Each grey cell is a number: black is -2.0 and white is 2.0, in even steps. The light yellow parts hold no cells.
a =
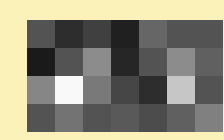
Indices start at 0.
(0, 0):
-0.7
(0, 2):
-1.0
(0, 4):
-0.4
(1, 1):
-0.7
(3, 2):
-0.7
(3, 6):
0.0
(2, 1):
1.9
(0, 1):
-1.3

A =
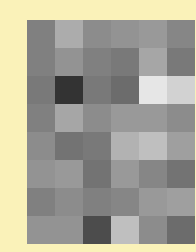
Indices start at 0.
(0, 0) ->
0.0
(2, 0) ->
-0.1
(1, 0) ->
0.0
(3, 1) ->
0.6
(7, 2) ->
-0.8
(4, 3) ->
0.8
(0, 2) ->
0.2
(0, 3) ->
0.3
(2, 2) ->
-0.1
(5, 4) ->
0.1
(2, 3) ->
-0.3
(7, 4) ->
0.2
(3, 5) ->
0.2
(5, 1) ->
0.4
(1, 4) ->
0.6

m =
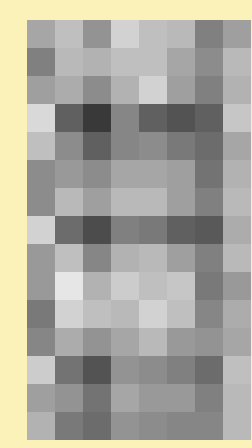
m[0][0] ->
0.6
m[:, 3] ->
[1.3, 1.0, 0.8, 0.1, 0.1, 0.6, 0.9, 0.0, 0.8, 1.2, 0.9, 0.6, 0.3, 0.6, 0.3]
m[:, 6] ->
[0.0, 0.2, 0.0, -0.5, -0.3, -0.2, 0.0, -0.6, 0.0, -0.1, 0.1, 0.3, -0.3, 0.0, 0.1]
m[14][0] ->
0.8
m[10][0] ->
-0.1
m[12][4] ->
0.2
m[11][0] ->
0.1
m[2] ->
[0.5, 0.7, 0.2, 0.8, 1.3, 0.5, 0.0, 0.8]
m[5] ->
[0.2, 0.4, 0.2, 0.6, 0.6, 0.5, -0.2, 0.8]
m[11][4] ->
0.9
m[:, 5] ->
[0.9, 0.6, 0.5, -0.7, -0.1, 0.5, 0.5, -0.5, 0.5, 1.1, 1.0, 0.4, 0.0, 0.4, 0.1]
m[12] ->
[1.2, -0.2, -0.7, 0.3, 0.2, 0.0, -0.3, 1.0]
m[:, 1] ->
[1.0, 0.9, 0.7, -0.5, 0.2, 0.4, 0.9, -0.3, 1.0, 1.6, 1.3, 0.7, -0.2, 0.3, -0.1]
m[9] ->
[0.4, 1.6, 0.8, 1.2, 1.0, 1.1, -0.1, 0.4]
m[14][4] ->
0.2
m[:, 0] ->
[0.6, 0.0, 0.5, 1.4, 1.0, 0.2, 0.2, 1.3, 0.4, 0.4, -0.1, 0.1, 1.2, 0.5, 0.8]
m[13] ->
[0.5, 0.3, -0.2, 0.6, 0.4, 0.4, 0.0, 0.9]
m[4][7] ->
0.6
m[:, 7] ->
[0.5, 0.9, 0.8, 1.1, 0.6, 0.8, 0.9, 0.7, 0.9, 0.4, 0.7, 0.6, 1.0, 0.9, 0.9]
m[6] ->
[0.2, 0.9, 0.5, 0.9, 0.9, 0.5, 0.0, 0.9]
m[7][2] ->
-0.8
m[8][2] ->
0.1
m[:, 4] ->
[1.0, 1.0, 1.3, -0.5, 0.2, 0.6, 0.9, -0.1, 0.9, 1.0, 1.3, 0.9, 0.2, 0.4, 0.2]

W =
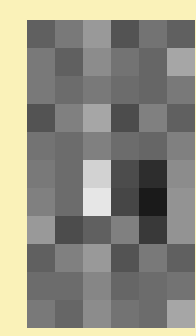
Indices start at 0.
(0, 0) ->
-0.5
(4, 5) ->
0.0
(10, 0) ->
-0.1
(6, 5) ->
0.3
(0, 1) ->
-0.1
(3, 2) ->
0.6
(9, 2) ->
0.1
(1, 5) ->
0.6
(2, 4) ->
-0.4
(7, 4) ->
-1.1
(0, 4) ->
-0.2
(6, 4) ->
-1.6
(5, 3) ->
-0.8
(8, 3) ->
-0.7
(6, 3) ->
-0.9
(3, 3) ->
-0.8
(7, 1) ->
-0.8
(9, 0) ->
-0.3
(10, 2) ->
0.2
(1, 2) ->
0.2
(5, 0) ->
-0.1
